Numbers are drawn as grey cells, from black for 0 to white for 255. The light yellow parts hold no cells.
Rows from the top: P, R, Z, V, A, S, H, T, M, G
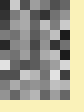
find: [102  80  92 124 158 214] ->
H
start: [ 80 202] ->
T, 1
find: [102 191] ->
Z

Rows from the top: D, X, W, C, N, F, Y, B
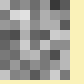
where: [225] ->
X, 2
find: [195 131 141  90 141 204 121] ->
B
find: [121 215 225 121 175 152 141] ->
X
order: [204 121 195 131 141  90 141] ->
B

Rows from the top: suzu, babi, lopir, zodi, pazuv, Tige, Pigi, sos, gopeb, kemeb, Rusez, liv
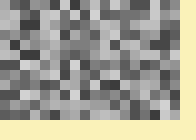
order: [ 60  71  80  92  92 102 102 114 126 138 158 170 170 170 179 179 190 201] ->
gopeb
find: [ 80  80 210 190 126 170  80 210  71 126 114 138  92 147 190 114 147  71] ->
kemeb
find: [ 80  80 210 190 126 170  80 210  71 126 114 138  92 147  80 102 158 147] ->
Pigi
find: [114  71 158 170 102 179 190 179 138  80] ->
liv
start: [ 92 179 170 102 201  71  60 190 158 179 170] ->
gopeb, 5

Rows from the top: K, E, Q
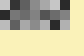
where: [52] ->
K, 1
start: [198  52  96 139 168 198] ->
K, 0
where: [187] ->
Q, 0
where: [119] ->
E, 1

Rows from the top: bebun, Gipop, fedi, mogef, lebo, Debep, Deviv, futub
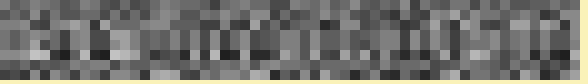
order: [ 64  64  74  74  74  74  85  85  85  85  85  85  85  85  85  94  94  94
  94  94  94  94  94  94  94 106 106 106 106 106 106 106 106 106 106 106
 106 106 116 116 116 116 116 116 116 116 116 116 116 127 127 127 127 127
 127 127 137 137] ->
Deviv
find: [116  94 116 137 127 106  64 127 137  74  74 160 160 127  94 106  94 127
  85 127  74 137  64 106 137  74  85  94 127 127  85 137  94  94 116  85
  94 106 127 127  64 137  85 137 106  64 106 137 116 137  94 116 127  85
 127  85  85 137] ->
mogef
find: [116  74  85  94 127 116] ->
Deviv
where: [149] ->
Debep, 2
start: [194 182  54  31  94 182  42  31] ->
Debep, 3
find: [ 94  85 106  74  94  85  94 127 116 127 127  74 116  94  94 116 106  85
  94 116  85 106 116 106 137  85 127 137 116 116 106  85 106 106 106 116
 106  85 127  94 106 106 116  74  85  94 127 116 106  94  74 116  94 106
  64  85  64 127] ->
Deviv
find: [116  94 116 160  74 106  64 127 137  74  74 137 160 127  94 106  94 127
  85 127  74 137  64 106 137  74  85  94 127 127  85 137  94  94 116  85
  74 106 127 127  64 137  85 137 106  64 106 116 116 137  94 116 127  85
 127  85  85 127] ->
lebo

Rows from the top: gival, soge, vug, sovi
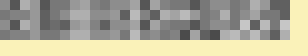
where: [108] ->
vug, 5
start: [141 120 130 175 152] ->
gival, 22
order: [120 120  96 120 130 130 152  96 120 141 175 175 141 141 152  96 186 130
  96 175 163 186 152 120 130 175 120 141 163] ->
soge

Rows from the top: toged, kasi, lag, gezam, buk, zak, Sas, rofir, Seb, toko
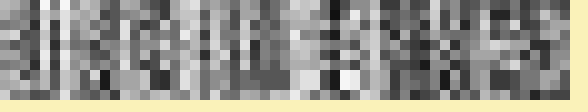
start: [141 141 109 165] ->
Sas, 47
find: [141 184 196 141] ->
toko
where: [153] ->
zak, 7
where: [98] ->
buk, 27
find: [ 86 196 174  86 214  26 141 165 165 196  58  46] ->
rofir

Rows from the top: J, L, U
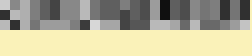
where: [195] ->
U, 24
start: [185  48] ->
U, 0

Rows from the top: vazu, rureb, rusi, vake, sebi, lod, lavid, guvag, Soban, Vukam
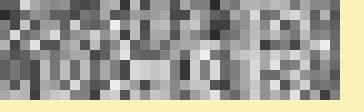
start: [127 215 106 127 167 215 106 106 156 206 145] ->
guvag, 20
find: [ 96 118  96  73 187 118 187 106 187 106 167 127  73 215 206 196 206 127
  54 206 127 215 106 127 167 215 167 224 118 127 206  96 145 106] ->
lavid
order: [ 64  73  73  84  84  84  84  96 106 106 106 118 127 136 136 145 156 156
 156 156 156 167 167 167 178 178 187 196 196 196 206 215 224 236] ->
Soban
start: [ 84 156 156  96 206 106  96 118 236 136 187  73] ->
rusi, 3
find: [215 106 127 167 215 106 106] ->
guvag

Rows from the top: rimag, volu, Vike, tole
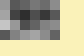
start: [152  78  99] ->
Vike, 1
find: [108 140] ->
rimag
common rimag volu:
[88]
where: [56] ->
volu, 4

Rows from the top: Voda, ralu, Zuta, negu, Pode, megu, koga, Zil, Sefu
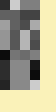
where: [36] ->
Sefu, 0
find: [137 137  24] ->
koga
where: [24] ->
koga, 3

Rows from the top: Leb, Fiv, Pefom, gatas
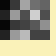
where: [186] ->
gatas, 2
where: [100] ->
Leb, 4
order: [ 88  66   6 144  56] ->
Pefom
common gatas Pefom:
[66]
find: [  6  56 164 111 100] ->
Leb

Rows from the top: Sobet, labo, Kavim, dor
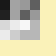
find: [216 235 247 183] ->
Kavim
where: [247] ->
Kavim, 2
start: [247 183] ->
Kavim, 2
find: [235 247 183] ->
Kavim
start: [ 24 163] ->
Sobet, 0
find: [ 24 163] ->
Sobet
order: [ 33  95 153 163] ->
labo

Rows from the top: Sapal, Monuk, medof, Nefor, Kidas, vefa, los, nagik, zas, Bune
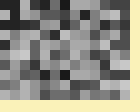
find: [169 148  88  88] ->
Monuk
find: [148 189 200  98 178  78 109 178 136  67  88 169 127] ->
vefa
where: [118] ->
Bune, 9
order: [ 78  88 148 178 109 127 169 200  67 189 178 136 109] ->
zas
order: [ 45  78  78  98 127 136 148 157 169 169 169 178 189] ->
Kidas

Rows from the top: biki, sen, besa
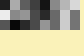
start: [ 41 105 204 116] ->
sen, 4
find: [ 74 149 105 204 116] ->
besa
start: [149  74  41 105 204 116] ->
sen, 2

